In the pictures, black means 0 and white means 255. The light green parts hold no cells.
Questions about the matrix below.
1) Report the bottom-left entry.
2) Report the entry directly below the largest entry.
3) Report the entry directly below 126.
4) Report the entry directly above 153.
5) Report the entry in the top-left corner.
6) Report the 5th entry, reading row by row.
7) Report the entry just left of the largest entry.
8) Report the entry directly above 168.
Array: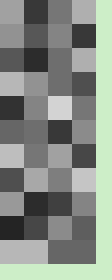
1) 183
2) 56
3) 64
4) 79
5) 161
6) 146
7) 132
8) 118

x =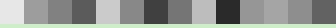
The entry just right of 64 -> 117
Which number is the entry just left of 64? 136

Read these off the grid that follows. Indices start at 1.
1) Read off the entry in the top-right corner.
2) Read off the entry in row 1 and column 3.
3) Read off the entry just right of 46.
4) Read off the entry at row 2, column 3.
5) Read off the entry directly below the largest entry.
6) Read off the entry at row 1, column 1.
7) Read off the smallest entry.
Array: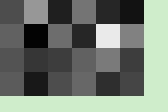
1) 18
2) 31
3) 69
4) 109
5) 122
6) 77
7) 3

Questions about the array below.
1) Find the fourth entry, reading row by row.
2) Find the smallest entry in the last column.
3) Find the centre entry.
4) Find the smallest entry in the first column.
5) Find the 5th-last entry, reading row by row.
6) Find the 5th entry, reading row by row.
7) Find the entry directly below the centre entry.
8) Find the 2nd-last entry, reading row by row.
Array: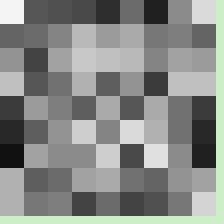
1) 73
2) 32
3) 170
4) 17
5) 107
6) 46
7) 132
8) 119

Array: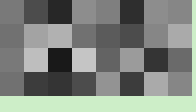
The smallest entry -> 25
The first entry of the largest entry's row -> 121
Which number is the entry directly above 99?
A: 91
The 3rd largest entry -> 177
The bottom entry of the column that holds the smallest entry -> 52
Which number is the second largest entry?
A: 190
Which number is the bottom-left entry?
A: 113
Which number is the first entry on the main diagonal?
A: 121
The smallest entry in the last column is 106
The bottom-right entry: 134

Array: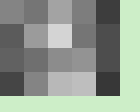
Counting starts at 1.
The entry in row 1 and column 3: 163
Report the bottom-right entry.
55
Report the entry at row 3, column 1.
97
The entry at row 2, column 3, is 212
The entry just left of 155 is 91
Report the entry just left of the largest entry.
155

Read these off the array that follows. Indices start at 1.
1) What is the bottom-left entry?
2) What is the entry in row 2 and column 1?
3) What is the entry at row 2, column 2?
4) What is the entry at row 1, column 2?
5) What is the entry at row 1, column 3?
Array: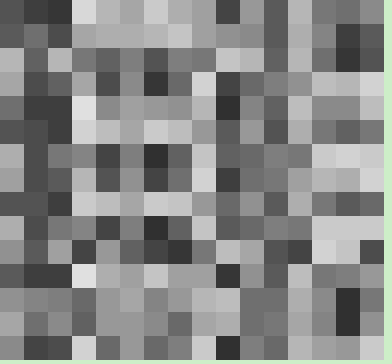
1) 138
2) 90
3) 111
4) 62
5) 54

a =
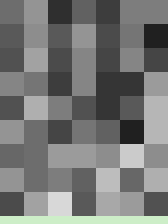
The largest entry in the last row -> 216
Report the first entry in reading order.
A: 109
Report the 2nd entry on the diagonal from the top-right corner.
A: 117
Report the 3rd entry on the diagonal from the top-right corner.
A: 69
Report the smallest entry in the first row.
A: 47
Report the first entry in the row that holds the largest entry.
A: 75
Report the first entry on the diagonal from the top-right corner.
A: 125
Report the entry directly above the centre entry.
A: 133
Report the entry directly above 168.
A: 189
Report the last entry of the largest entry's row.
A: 81
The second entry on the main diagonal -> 141
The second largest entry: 203
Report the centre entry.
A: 81
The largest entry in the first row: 148
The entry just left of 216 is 162
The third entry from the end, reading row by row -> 168
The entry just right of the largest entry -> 89

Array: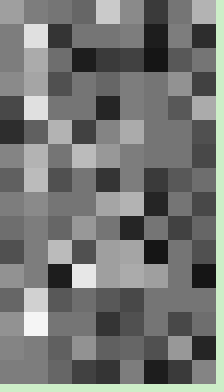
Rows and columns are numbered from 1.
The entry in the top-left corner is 159
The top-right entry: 179
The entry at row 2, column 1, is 125
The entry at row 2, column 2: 224
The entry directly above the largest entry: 209
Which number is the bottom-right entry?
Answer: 132
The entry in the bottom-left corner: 125
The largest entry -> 245
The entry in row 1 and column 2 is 125
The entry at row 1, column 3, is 117
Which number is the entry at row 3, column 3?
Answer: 110
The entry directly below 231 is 110
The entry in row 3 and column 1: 125
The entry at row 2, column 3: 52
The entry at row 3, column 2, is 171

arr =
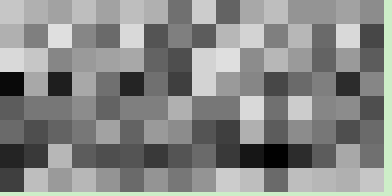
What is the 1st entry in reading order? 198
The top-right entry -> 140
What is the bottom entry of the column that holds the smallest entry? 106
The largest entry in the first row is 204
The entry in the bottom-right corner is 198
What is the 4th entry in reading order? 190
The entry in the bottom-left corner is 63
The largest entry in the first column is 217
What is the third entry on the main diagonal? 134
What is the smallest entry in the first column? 9
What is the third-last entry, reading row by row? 183
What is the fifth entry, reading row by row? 162
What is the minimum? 1
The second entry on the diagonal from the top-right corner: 217
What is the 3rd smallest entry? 22
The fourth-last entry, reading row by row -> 190
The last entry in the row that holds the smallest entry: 112
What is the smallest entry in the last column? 71
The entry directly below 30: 119
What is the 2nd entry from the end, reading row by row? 176
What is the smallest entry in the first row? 99

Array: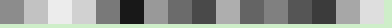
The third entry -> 236
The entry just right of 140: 194
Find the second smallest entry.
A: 59
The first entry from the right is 222
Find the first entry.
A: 140
